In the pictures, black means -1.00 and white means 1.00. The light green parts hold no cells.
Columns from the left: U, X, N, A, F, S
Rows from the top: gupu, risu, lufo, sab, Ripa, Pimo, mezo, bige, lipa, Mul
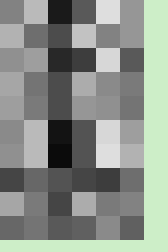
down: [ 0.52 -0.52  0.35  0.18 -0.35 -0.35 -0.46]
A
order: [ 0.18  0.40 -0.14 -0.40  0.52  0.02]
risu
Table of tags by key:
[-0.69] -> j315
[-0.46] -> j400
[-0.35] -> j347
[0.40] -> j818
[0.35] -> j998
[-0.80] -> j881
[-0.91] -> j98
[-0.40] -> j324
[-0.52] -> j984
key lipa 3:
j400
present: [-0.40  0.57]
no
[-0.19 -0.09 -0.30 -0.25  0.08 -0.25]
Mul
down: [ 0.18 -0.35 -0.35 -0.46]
A

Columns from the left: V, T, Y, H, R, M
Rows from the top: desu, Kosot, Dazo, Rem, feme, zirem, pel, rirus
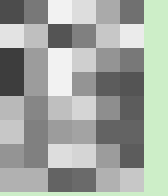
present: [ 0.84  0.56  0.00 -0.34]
no
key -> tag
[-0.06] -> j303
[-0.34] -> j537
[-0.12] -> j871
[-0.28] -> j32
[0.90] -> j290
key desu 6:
j871

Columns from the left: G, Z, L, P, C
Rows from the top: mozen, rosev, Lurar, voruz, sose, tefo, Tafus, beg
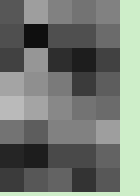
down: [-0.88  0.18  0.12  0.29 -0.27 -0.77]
Z
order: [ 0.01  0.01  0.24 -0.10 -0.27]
tefo
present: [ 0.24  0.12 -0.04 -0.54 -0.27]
no
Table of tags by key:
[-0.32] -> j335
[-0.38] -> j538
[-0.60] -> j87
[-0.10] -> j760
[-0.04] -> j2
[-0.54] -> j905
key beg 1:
j905
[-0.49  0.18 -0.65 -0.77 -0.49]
Lurar

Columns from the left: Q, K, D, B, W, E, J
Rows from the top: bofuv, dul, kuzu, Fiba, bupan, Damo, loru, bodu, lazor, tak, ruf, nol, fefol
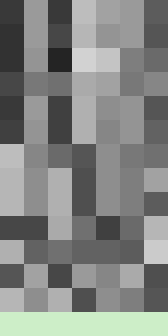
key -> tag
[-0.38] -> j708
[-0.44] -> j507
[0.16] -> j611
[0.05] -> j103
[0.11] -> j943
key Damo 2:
j611
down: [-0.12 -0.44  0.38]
D
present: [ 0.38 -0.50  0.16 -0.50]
no
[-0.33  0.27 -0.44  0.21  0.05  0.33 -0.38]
nol
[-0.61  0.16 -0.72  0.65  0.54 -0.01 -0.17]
kuzu
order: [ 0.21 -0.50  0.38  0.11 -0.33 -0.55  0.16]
bupan

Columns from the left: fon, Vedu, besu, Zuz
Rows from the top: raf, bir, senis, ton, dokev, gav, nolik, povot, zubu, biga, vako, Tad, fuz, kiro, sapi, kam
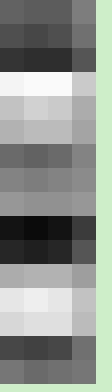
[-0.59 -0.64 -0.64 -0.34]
senis
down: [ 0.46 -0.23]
Vedu
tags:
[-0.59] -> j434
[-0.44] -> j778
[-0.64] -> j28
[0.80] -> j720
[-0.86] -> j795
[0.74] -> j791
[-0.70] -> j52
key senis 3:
j28
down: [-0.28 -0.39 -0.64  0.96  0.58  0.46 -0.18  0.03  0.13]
besu

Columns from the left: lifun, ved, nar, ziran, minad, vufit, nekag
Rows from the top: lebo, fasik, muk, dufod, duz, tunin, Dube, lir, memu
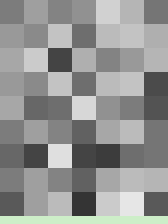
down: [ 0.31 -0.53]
minad
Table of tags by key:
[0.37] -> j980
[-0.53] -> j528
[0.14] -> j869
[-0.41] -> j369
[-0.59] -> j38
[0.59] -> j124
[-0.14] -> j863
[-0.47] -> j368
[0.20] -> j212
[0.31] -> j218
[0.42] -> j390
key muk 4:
j980
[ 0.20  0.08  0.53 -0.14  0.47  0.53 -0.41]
dufod
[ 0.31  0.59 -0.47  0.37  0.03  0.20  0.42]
muk
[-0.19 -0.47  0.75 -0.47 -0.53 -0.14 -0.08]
Dube
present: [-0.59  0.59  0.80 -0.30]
yes
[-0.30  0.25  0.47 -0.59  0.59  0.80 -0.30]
memu

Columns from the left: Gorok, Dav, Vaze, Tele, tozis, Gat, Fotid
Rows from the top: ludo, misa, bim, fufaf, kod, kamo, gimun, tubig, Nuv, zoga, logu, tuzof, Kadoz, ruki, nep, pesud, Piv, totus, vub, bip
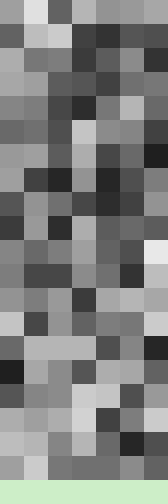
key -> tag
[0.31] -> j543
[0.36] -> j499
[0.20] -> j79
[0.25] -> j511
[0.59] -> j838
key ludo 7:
j543
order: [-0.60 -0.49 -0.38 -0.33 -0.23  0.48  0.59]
misa
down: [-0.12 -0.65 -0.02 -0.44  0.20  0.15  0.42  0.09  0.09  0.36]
Vaze
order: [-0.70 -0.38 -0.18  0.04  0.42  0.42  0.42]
nep
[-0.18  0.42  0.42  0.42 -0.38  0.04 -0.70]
nep
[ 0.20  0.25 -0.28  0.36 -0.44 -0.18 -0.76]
gimun
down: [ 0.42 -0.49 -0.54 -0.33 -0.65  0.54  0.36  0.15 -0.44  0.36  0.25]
Tele

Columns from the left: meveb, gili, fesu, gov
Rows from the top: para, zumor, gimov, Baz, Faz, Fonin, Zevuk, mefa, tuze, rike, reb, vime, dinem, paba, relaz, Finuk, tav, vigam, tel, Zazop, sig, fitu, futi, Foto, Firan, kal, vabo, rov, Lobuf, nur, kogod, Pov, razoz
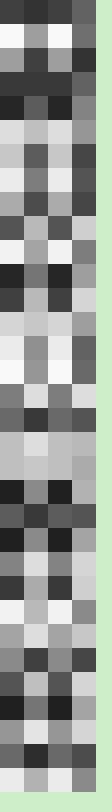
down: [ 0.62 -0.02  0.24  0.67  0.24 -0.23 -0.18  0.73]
gov
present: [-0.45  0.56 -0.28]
no
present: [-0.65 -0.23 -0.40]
no

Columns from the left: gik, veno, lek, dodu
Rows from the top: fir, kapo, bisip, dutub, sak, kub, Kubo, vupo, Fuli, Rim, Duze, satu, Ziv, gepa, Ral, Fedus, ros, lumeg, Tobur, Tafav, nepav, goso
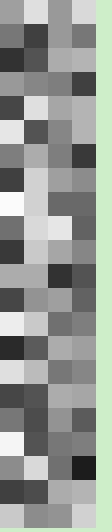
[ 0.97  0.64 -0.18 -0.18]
Fuli
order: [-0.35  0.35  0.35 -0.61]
satu
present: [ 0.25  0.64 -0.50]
no
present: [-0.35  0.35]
yes
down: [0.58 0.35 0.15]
veno
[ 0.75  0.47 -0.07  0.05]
Fedus
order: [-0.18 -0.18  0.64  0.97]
Fuli

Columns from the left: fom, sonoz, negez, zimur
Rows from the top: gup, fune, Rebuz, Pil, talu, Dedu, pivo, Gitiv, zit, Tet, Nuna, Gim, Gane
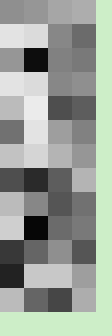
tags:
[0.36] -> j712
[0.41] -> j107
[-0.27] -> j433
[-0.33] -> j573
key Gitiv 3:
j433
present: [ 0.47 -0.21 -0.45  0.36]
yes
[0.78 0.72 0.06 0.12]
Pil
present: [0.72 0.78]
no
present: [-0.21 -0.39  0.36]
no
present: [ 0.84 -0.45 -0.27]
no
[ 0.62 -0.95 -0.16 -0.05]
Tet

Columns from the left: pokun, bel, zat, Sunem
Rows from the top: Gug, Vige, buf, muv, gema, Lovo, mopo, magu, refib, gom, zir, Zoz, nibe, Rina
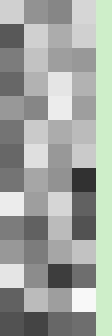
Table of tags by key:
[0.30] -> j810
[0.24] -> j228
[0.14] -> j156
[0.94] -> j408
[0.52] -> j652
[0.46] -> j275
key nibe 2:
j275
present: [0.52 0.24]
yes
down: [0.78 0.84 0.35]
zat
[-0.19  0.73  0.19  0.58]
mopo
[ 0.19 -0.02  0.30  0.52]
zir
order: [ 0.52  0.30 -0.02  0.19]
zir
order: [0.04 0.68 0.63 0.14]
Gug

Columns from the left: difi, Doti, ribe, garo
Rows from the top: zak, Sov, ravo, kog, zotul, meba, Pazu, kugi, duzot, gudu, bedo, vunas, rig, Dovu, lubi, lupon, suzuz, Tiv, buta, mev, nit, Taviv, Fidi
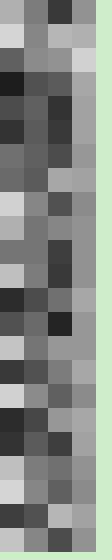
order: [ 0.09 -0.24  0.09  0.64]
suzuz
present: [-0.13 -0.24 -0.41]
yes
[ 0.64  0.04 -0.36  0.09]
duzot
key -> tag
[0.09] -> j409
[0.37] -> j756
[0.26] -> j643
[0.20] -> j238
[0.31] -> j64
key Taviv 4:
j643
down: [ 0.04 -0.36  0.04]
Doti
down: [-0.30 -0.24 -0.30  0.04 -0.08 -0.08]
Doti

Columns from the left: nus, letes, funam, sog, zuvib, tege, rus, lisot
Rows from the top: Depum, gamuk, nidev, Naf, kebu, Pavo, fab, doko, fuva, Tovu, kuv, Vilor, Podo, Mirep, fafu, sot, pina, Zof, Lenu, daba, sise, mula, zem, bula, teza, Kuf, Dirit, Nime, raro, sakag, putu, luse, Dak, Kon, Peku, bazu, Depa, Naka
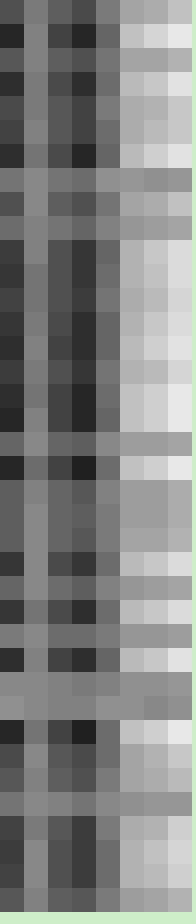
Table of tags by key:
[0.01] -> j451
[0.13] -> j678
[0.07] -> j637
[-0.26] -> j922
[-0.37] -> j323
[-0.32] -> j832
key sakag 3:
j451
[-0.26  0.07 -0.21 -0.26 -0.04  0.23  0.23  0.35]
mula
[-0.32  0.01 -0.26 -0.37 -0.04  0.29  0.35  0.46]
Dak

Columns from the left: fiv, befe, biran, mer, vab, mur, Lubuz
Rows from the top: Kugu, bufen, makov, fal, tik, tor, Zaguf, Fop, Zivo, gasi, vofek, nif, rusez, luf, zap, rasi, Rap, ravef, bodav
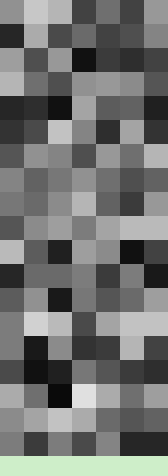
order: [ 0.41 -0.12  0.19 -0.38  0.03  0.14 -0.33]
Zaguf
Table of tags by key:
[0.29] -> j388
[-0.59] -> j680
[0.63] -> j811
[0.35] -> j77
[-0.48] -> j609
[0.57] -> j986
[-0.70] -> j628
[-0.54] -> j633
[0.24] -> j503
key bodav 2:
j633
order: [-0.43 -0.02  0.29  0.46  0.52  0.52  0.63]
luf
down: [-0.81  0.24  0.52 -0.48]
Lubuz

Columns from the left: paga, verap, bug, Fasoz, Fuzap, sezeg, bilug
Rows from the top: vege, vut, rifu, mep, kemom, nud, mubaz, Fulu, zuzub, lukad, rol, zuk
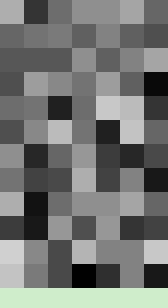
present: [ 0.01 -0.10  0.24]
no
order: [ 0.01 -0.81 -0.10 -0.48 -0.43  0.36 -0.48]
Fulu

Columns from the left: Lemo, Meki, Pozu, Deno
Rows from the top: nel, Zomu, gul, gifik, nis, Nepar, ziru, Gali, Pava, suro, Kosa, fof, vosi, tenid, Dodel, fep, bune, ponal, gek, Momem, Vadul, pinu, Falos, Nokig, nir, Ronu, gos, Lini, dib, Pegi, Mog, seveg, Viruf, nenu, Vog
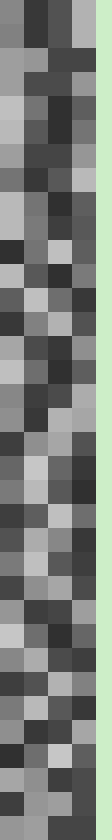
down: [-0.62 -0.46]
Pozu
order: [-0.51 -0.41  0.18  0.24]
nenu

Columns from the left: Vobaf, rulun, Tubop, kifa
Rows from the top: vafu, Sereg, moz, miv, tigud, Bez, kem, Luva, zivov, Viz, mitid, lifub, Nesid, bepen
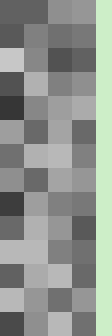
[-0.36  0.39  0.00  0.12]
miv
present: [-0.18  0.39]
yes
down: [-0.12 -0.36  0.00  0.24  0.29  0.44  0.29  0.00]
Tubop
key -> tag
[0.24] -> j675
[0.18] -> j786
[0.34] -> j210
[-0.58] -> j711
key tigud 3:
j675
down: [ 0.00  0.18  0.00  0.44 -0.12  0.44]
Tubop
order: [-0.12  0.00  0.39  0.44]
kem

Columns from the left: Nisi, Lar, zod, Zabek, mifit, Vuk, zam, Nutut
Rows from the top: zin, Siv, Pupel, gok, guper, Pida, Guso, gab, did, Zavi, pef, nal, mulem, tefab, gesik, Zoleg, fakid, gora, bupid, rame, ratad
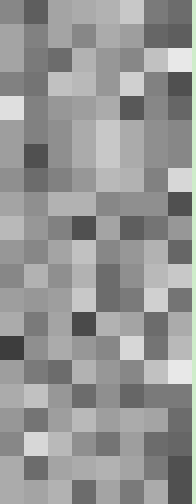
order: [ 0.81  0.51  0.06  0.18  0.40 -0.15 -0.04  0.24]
Zoleg
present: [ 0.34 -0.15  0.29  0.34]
yes
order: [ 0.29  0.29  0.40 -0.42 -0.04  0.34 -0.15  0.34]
tefab

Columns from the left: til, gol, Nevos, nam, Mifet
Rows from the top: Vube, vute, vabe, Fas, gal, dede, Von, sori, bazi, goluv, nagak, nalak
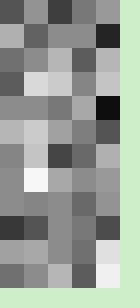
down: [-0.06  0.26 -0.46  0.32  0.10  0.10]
Nevos
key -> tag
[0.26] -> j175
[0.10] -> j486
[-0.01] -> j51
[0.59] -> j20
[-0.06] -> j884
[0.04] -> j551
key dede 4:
j51
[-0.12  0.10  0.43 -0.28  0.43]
vabe
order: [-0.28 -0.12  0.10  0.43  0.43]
vabe
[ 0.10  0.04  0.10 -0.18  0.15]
bazi
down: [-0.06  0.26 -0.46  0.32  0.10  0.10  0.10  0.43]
Nevos
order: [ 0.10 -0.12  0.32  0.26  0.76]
nagak

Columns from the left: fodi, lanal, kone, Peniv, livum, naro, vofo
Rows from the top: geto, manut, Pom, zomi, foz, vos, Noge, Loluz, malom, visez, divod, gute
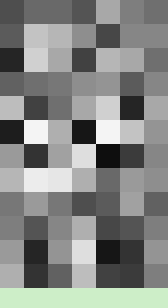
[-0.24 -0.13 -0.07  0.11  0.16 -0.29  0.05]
zomi
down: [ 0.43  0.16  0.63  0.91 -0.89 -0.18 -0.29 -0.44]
livum
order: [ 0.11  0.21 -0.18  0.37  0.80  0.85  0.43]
Loluz
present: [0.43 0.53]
no
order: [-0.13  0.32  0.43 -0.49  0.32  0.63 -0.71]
Pom
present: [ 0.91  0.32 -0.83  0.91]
no

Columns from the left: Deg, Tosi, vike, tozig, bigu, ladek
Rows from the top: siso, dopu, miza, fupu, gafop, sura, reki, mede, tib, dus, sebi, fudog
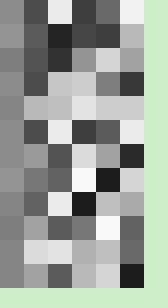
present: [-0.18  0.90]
yes
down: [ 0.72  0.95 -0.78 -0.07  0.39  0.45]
tozig
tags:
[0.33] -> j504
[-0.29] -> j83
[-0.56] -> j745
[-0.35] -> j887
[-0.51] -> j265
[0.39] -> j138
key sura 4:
j265

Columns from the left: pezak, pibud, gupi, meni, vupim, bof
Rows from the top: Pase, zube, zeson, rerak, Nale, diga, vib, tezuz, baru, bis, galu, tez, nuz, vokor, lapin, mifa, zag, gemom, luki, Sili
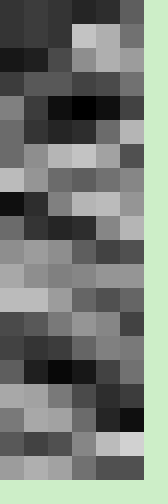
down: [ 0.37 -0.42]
vupim
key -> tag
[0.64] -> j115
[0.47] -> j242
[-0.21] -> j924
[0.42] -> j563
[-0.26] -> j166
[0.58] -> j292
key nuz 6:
j924
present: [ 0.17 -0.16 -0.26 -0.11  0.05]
yes
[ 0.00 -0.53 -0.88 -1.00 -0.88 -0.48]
Nale

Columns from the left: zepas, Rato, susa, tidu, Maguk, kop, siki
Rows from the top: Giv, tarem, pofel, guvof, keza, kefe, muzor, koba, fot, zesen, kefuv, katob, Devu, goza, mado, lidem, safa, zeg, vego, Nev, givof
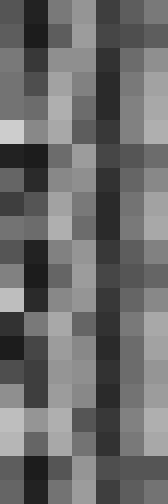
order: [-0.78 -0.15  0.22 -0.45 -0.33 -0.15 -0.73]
muzor
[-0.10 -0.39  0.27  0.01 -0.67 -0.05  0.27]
guvof
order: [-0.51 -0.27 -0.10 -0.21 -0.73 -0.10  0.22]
givof
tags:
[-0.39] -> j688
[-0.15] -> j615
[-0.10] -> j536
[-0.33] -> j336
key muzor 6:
j336
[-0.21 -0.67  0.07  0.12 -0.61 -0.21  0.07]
koba

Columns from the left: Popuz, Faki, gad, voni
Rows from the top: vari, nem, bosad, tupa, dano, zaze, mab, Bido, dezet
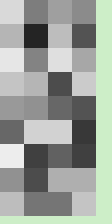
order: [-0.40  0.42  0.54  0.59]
tupa
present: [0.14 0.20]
no

